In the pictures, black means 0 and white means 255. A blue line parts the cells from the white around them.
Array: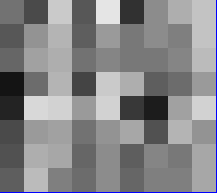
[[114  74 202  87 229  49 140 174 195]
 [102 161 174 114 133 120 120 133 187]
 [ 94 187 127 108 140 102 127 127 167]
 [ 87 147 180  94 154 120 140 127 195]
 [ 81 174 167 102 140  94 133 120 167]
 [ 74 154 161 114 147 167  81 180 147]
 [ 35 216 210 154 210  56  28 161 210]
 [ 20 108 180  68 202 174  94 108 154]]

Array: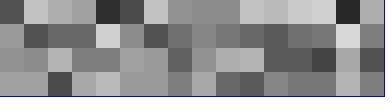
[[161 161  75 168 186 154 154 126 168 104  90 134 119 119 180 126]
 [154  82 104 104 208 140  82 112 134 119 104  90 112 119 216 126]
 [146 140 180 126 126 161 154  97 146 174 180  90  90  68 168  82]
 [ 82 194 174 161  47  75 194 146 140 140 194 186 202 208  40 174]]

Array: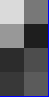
[[218 120]
 [152  30]
 [ 56  91]
 [ 44  77]]

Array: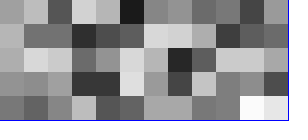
[[182 114 114  47  77  93 216 210 174  62  93 107]
 [174 216 203 107 147 216 182  39  93 203 203 168]
 [160 189  85 210 182  26 134 147 107 120  69 154]
 [147 141 160  55  55 223 154  69 196 126 141  77]
 [120  99 134 189  85  99 168 168 120 126 251 231]]

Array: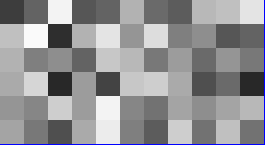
[[192 250  46 178 228 149 221 127 142  86  99]
 [178 127 142  99 199 184 120 156 106 149 120]
 [170 214  40 156  67 199 206 170  79 106  40]
 [164 120  79 170 236 127  92 206 114 192 114]
 [149 134 206 156 243 134 114 164 142 164 184]
 [ 61  99 243  86  99 178 106  92 184 192 228]]

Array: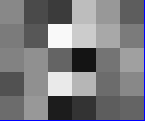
[[136  74  59 189 152  93]
 [130 144 100  20 116 160]
 [123  87 249 204 168 123]
 [108 152  28  51  93 100]
 [ 81 144 234 182 108 136]]

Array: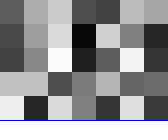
[[237  38 217 129  52 223  58]
 [194 194  79 122 180 100 108]
 [ 93 173 202  79  65 187 165]
 [ 73 158 217   9 209 129  38]
 [ 65 135 250  30  93 243  52]]

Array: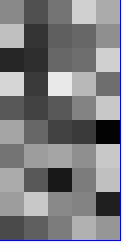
[[214  58 233 184 110]
 [192  52  95 103 143]
 [171  88  24 124 192]
 [165 103  66  58   3]
 [157 200 137 131  31]
 [137  80 116 208 171]
 [116 157 165 143 200]
 [ 88  66  88 131 200]
 [ 74  95 124 177 150]
 [ 38  46 103 110 208]]

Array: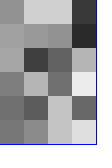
[[166  63  98 180]
 [160 153 145  42]
 [145 208 208  57]
 [126 180 112 235]
 [119 139 196 223]
 [112  92 196 104]]
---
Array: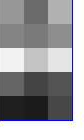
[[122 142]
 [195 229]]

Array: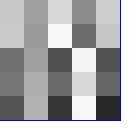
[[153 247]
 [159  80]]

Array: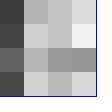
[[207 197]
 [183 155]]

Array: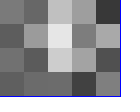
[[155 230]
 [ 91 205]]

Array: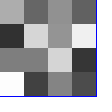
[[214 148]
 [126 213]]

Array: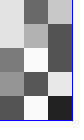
[[178  83]
 [250  83]]

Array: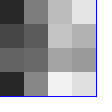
[[ 90 196]
 [105 163]]

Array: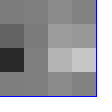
[[123 156]
 [127 180]]

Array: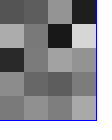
[[121  24]
 [123 162]]
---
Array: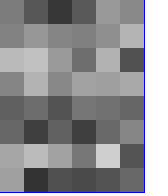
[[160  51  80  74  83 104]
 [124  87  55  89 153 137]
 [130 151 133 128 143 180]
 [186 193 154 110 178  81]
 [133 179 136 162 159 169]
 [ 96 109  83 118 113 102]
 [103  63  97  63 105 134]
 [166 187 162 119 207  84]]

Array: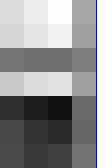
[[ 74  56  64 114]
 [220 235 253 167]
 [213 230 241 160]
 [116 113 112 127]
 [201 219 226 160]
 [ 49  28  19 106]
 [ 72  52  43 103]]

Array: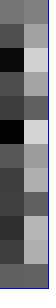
[[ 97  98]
 [117 128]
 [ 80 162]
 [  9 208]
 [ 77 164]
 [ 61  96]
 [  2 212]
 [ 87 157]
 [ 63 174]
 [ 65  96]
 [ 48 183]
 [ 62 174]]

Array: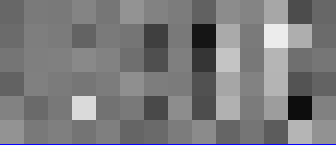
[[147 121 127 116 127 101 106 124 139 101 117  92 181 146]
 [103 122 121 132 118 147 130 124  97 140 132 167  76 103]
 [107 126 123  99 122 117  63 121  21 170 122 236 174 107]
 [117 127 128 137 130 111  79 127  53 196 120 181 111 118]
 [ 98 128 123 118 124 143 125 123  81 166 130 180  83  99]
 [130 106 120 218 114 121  73 141  77 177 123 157  13 129]]

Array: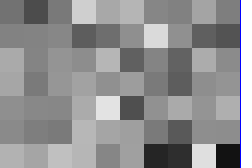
[[178 165 192 182 134 160  37  46 223  18]
 [114  76 121 207 168 181 134 129 164 126]
 [130 131 135  93 110 143 218 144  95  83]
 [170 132 148 141 182  96 132  98 172 139]
 [166 122 150 162 144 157 122  93 142 148]
 [143 136 135 171 227  79 145 170 148 175]
 [138 126 122 183 165 159 122  89 142 141]]

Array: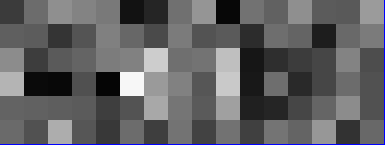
[[106  81 173  86  56 108  62 115  66 114  64 116 100 151  50 104]
 [ 59 108 143 131 121  18  37 112 149   7 114  97 143  91  89 155]
 [ 95  92  52  84 128 103  74 123  83  90  44 110 100  29 105 123]
 [140  61  90 100 124 129 205 111 115 191  22  46  60  70 131  77]
 [180  10   8  80   5 247 154 129  86 201  24 110  41  70 108  81]
 [ 99  97  94  91  62  83 168 117  90 160  32  37  70 101 140  81]]
